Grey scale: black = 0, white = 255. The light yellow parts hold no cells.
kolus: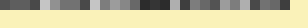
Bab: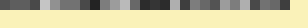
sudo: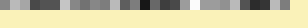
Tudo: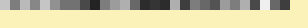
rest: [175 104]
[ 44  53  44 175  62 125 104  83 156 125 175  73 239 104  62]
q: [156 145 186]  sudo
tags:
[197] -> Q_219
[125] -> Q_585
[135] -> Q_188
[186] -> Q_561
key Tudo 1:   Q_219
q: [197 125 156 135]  kolus

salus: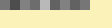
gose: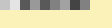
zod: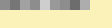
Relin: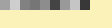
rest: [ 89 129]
[162  68 129]
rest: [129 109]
[185  98 129  98 118]
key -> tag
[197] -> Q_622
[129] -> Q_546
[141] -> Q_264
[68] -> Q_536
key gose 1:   Q_622
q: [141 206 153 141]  zod
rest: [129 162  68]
[129]
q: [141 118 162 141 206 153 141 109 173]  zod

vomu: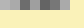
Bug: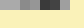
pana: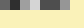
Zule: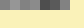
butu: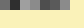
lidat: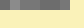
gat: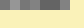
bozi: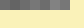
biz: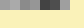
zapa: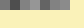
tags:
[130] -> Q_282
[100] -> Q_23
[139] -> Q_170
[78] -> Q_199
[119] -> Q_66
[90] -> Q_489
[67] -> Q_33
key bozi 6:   Q_282
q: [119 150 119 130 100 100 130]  gat
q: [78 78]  pana
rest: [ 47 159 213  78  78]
[150]
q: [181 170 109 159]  vomu
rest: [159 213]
[ 78  78 150]

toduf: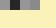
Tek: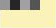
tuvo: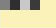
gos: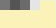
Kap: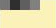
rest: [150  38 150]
[138]
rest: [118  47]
[ 95 128]

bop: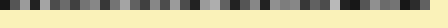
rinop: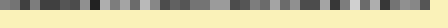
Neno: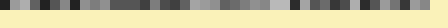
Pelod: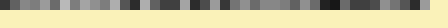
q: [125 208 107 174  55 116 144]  rinop
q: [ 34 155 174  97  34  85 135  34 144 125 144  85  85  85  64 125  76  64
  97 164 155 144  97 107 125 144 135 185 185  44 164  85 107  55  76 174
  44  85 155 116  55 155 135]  Neno
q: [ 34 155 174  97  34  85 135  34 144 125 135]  bop

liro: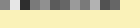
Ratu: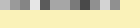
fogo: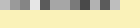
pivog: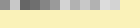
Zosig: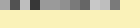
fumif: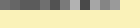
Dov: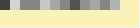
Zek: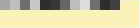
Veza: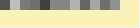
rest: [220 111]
[46 64]
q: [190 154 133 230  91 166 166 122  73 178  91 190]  fogo
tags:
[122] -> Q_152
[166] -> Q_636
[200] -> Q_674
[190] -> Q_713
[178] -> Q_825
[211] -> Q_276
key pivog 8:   Q_825

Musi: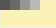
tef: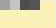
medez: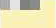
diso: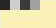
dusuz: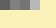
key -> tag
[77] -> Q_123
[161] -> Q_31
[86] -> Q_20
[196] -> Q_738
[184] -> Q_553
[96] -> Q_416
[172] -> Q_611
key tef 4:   Q_20
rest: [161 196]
[77 86]

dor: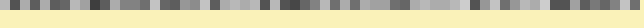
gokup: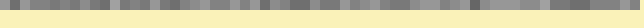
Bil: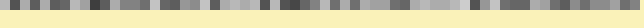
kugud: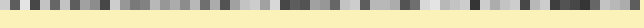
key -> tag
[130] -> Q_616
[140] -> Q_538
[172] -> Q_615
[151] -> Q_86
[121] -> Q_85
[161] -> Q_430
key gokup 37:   Q_538
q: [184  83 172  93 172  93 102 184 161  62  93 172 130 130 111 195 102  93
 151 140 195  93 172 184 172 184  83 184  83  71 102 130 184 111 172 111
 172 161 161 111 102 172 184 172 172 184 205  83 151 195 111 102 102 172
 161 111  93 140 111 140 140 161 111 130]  Bil

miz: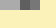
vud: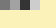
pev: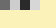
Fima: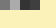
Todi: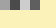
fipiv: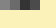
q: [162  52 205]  vud
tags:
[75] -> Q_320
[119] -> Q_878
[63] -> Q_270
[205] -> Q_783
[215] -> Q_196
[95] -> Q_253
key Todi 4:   Q_253
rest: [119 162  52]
[205]
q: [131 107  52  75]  fipiv
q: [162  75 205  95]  Todi
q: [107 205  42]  pev

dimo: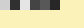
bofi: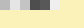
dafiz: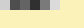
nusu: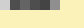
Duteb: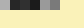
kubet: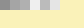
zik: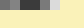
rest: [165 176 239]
[187 229]
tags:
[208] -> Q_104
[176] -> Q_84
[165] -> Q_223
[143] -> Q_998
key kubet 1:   Q_998
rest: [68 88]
[39]
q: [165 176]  kubet
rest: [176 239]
[187 229]
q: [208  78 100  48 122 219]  dafiz
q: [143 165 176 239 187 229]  kubet

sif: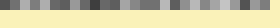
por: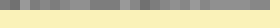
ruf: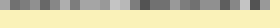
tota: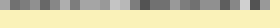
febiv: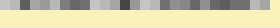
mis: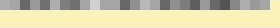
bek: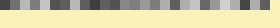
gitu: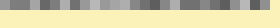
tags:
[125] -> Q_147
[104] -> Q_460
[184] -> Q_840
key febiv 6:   Q_840
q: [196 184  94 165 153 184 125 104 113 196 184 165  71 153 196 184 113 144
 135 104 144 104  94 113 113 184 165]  febiv

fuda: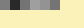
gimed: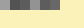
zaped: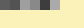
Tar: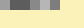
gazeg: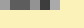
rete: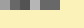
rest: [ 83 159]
[137  61 170]
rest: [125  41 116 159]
[147 116]
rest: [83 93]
[147  93 104]
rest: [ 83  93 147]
[ 93 104]
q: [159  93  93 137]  Tar
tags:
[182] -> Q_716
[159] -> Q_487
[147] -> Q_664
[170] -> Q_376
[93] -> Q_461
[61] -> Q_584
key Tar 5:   Q_716

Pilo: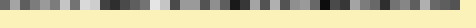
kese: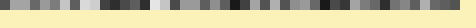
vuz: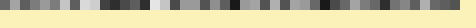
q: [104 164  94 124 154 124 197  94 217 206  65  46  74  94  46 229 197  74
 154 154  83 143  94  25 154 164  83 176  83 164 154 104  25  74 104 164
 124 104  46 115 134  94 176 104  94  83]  vuz
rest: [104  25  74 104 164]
[124 104  46 115 134  94 176 104  94  83]
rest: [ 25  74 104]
[164 124 104  46 115 134  94 176 104  94  83]
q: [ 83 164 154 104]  vuz
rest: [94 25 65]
[164  83 176  83 143 154 104  25  74  55 164 124 104  46 115 134  94 176
 104  94  83]
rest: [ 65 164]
[ 83 176  83 143 154 104  25  74  55 164 124 104  46 115 134  94 176 104
  94  83]

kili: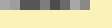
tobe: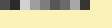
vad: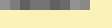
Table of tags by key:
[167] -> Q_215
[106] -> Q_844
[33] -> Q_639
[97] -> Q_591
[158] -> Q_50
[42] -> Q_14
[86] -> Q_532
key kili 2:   Q_50
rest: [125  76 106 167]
[137]
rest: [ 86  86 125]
[ 76 106 167 137]

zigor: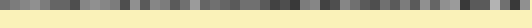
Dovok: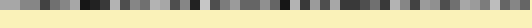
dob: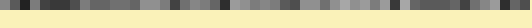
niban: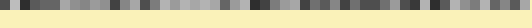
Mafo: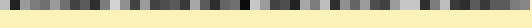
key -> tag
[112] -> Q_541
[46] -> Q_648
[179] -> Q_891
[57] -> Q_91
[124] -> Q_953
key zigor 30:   Q_91
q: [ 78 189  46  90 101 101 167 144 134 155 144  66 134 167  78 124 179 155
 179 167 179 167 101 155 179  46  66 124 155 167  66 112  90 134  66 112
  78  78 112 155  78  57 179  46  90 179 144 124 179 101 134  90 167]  niban
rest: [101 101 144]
[101  22 179  57 155  78 167  57  57  78 112  57 179 134  66 155 144  78
 112 167 155 124 189 101 134 101]
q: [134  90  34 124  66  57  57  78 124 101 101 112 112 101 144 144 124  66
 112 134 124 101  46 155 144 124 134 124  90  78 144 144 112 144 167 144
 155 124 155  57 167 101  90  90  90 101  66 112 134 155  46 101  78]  dob
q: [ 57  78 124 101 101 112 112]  dob

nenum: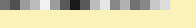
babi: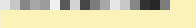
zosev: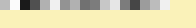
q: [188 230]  nenum
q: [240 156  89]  nenum
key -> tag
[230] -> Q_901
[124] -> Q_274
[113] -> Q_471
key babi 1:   Q_901
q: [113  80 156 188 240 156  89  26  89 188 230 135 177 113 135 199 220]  nenum
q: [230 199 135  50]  babi

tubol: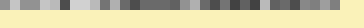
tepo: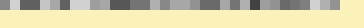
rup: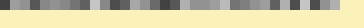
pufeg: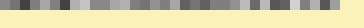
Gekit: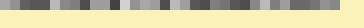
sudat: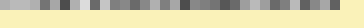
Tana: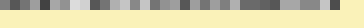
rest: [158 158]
[ 66 209 146 167 158  77 186 158  87  77 127 116  87  77 136 186 127 158
 106 106 116 146 136]
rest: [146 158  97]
[176  77 197  77 146 176]
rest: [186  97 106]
[ 77 136 127 158 127]
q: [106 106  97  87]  Tana
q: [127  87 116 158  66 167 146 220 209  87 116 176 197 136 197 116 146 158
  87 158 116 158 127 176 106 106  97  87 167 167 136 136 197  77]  Tana

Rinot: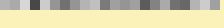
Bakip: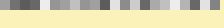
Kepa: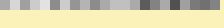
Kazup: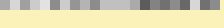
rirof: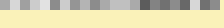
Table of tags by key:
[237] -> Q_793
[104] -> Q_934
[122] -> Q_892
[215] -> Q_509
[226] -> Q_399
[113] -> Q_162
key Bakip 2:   Q_162
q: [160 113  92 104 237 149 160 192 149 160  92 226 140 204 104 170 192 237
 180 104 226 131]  Bakip
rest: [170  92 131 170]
[ 81 160 122 113 131]

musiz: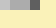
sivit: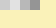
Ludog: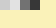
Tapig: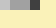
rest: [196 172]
[172  95]
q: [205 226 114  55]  Ludog
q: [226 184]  sivit

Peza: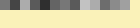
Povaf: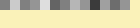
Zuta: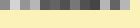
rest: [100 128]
[182 149  59 160 109 149]
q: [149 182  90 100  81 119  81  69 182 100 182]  Zuta

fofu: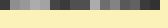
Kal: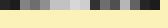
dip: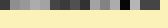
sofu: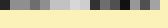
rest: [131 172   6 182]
[69 69]
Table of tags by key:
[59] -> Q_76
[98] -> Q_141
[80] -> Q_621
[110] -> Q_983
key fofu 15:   Q_76

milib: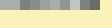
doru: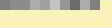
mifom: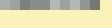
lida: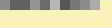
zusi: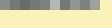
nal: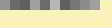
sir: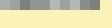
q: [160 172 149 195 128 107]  milib
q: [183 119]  zusi
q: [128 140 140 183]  mifom

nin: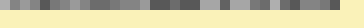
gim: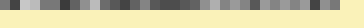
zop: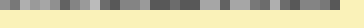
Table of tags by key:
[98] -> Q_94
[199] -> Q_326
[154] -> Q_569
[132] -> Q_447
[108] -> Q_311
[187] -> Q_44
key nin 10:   Q_311
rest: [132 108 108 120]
[132 132 154  88  88 108  88  88 166 166  98 166 166 120 108 175 108  88
 132 132 120  88]
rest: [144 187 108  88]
[ 68  98 132  88  77  77  88  98 144 175 132 154 132  88 154 132 154 132
 154  68 144 120]
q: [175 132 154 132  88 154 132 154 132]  gim

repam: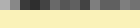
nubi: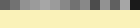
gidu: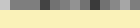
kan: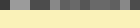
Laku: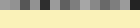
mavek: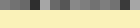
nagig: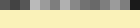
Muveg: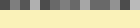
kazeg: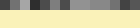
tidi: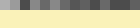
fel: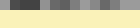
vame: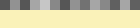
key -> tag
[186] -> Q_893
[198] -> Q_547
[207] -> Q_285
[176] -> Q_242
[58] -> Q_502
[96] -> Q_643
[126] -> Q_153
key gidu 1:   Q_547
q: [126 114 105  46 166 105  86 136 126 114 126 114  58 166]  mavek
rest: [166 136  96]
[166  96]
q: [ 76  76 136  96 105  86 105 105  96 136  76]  kan
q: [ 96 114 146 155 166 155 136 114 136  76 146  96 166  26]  nubi
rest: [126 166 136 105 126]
[155  35]

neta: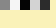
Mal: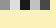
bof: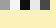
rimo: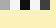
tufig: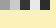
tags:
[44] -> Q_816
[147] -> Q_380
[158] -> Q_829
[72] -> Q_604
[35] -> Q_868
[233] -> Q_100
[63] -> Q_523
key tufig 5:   Q_816
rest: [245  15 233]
[72]
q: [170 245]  rimo
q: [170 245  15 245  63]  rimo
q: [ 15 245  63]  rimo

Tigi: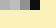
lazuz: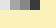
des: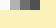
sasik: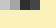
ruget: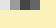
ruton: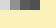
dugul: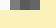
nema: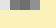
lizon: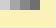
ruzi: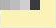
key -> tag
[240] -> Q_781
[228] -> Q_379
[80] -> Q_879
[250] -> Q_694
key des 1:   Q_694
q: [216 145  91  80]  ruton
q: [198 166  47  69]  sasik
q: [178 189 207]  ruzi
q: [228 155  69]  ruget
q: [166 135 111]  lizon

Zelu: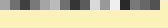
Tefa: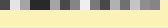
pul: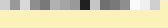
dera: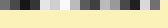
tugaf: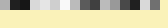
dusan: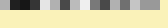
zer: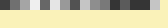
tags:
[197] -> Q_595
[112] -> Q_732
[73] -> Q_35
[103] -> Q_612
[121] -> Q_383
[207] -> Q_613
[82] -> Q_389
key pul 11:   Q_732
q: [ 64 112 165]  zer
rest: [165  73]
[133 239 121  73 177 112 197 142 133]
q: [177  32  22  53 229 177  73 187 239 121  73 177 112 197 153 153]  dusan
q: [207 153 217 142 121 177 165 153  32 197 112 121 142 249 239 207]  pul

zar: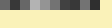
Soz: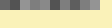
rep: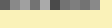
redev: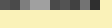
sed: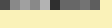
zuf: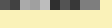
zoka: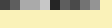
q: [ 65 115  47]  redev
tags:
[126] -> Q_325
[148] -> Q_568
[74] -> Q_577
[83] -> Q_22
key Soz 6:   Q_22
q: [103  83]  Soz
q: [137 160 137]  sed
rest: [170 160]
[189  47  83  56 126 126]
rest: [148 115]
[ 65  56 115  47]

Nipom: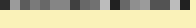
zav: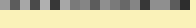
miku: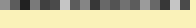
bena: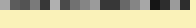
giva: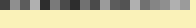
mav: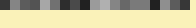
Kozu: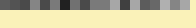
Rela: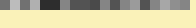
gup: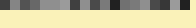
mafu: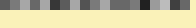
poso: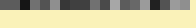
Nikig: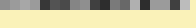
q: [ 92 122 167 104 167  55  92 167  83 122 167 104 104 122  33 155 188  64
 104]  mafu
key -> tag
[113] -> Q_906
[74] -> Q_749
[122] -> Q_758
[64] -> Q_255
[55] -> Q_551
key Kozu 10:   Q_758
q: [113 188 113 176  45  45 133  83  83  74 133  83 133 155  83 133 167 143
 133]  Rela
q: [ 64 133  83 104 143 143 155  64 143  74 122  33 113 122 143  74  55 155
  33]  gup
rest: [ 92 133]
[ 55 104  83 113  92 155 104  55 197  74]

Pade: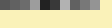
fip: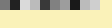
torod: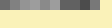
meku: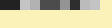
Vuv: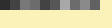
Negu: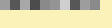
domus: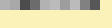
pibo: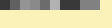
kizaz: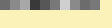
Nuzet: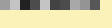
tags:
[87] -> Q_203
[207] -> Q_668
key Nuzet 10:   Q_203
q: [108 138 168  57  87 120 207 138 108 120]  kizaz

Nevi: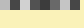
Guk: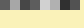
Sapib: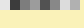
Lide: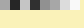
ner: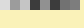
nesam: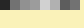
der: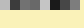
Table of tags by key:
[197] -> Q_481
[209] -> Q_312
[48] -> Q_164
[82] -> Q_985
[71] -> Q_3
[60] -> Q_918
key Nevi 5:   Q_918
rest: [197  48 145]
[167 220 249]

